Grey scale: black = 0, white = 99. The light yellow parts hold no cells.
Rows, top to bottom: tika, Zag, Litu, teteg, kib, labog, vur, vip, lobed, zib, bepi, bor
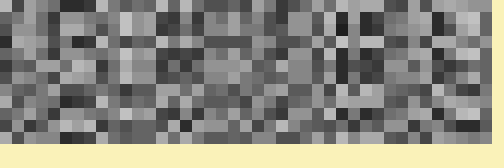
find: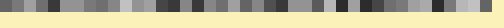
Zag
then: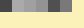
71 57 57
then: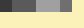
62 39 43
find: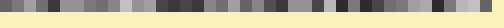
kib
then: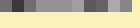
52 31 47
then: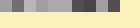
62 66 62

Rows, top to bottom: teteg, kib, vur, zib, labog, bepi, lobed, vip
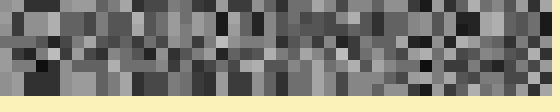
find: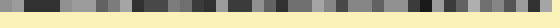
vip
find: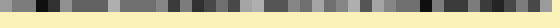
bepi
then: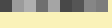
33 28 68

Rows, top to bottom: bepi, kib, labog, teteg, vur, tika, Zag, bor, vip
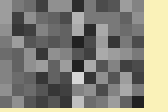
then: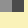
51 66 47
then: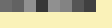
66 61 56
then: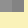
33 25 66
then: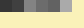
17 66 47
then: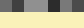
33 61 51
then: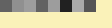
51 25 29

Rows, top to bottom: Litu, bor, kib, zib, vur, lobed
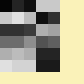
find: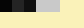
Litu
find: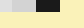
lobed
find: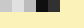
bor
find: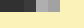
kib

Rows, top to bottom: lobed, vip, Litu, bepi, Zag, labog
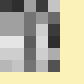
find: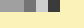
Litu
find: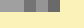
vip
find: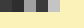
lobed

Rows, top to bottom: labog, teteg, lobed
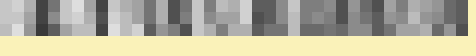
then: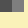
77 54 63
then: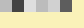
58 49 31

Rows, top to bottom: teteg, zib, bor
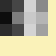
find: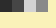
teteg
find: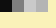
zib

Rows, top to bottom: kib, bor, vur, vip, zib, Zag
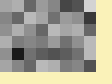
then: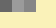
27 32 82
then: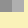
56 40 72
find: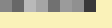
bor
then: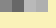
48 52 32

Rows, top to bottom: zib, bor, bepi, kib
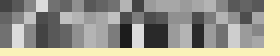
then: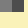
34 56 56
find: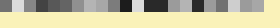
kib
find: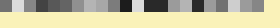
bepi

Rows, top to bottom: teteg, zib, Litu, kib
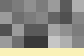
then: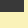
77 68 52
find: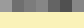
zib
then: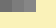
39 31 52
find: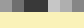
kib
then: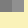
48 60 35

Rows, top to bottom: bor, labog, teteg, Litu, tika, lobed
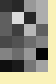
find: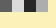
labog
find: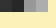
bor

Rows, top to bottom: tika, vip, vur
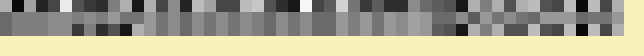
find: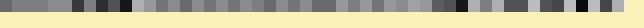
vur
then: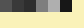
68 27 54

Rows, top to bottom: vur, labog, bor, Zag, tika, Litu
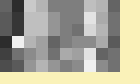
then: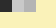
49 49 49
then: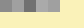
88 39 44
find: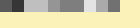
labog
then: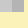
49 49 49

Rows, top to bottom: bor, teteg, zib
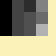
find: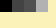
zib
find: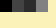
bor

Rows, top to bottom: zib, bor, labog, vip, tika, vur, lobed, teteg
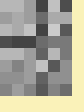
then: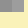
38 56 56
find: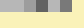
tika
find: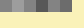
teteg

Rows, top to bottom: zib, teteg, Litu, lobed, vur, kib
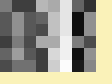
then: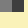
24 71 66
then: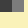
29 66 66
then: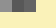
75 89  6

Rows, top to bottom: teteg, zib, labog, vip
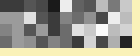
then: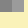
33 60 23
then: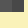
10 92 38
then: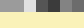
56 28 92
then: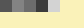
28 68 14
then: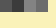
56 28 92

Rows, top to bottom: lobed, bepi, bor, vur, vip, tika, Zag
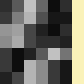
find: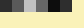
lobed
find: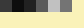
vip
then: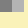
31  9  9
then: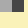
18 18 13

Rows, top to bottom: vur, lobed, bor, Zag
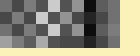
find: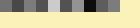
bor
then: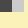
32 57 28
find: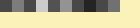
lobed
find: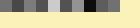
vur

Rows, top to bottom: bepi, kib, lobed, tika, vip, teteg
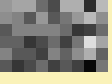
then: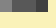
51 38 55
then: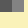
51 51 51
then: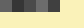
46 86 64
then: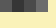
25 34 25
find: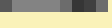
lobed

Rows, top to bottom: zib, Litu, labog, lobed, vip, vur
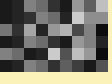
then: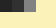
42 14 79
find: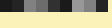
lobed
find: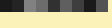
vur
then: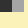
14 59 69

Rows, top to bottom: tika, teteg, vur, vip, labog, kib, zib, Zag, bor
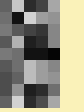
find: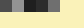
Zag
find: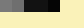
labog
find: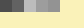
zib
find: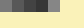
vur
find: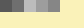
kib

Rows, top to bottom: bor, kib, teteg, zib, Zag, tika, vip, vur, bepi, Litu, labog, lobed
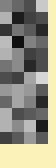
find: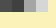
vip
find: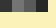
teteg
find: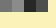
tika
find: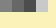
bor
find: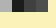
kib

